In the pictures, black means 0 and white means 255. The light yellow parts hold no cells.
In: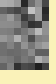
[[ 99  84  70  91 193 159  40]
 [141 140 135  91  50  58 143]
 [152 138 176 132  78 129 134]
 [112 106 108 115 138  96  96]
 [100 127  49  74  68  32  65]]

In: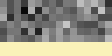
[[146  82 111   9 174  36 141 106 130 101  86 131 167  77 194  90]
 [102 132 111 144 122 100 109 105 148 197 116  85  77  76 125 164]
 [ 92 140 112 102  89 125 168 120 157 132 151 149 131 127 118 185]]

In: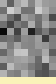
[[112 206 178 114 116 204 171 143]
 [113  69 123 105 172 109 166 136]
 [107 117  94 140 134 158  60 126]
 [104 141 194 197 136 133 169  94]
 [ 94 187 152 147 122 102  78 150]]

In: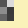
[[141  57]]

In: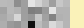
[[163 185 179 158 126 131 154 228 180 180]
 [174 154 147 166  15 188 171 218 201 181]]

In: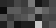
[[ 12  91  92  74  81 126  99  80]
 [ 31  78  18  30  29 201  63  85]]
